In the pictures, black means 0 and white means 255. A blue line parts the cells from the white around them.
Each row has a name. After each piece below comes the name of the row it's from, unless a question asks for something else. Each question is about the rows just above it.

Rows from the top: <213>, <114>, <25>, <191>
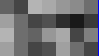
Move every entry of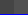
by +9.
78,90
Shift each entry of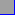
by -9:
151
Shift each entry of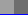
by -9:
151,101
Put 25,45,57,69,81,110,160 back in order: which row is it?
<114>
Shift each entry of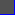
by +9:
90
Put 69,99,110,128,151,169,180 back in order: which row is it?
<25>
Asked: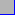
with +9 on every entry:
189

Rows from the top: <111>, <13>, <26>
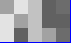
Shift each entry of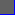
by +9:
106
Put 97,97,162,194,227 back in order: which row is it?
<13>
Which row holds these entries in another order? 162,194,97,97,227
<13>
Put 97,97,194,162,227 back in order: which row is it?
<13>

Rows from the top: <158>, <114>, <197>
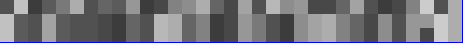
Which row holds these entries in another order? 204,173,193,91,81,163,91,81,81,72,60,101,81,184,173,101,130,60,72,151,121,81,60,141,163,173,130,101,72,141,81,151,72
<197>
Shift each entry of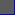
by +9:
100
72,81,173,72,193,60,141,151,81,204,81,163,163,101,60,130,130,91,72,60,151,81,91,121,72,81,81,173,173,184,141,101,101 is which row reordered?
<197>

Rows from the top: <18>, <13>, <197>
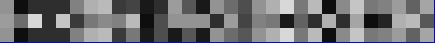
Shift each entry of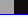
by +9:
174,23
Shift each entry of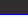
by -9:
37,37
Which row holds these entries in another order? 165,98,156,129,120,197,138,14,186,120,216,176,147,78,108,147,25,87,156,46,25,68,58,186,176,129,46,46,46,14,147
<18>

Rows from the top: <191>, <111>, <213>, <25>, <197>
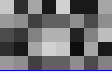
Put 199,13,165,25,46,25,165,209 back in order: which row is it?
<25>
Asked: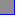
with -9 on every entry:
133
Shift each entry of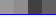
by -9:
144,133,55,88

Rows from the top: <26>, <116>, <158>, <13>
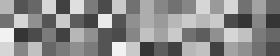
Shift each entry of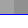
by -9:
154,135
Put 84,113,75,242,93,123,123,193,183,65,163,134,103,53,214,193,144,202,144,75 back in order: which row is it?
<158>
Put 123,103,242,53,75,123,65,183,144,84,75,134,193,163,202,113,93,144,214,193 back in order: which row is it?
<158>

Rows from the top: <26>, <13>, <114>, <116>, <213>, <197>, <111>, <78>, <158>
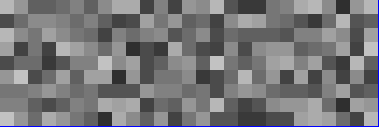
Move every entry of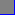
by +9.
138
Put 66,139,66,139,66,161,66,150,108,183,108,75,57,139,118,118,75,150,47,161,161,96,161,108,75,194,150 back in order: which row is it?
<197>
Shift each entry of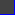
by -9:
57
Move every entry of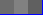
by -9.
99,120,87
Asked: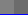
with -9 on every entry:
120,99
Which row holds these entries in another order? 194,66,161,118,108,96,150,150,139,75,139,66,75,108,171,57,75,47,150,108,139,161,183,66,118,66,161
<116>

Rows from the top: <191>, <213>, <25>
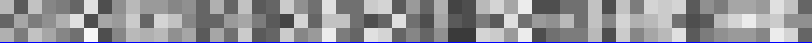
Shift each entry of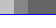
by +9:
203,143,110,110
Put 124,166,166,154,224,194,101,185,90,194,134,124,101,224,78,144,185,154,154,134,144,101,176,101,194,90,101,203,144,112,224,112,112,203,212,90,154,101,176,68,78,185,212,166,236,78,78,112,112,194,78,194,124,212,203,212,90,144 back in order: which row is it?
<191>
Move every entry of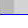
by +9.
194,221

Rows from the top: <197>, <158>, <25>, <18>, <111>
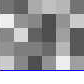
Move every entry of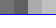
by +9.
124,105,180,201
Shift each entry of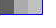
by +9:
105,180,201
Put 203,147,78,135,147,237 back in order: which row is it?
<158>
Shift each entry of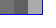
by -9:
106,87,162
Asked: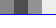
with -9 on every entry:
126,69,138,228
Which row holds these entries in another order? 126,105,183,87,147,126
<18>

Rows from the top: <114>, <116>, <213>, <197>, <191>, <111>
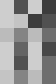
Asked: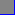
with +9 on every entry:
141
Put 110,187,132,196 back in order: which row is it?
<111>
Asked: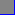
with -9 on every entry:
123
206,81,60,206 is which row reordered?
<114>

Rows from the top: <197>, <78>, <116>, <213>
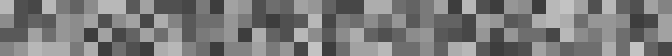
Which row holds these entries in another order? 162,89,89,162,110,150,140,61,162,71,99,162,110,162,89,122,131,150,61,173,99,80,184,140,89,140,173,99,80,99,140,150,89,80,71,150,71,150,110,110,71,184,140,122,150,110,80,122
<116>
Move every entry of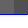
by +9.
108,89
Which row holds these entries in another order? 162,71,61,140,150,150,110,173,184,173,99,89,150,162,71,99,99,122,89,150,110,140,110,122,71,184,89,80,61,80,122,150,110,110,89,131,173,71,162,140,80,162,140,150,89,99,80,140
<78>

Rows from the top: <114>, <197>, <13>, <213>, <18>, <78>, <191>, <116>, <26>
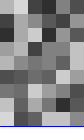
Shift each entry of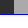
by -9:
38,161
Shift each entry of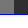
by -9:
109,38
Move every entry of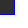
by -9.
38

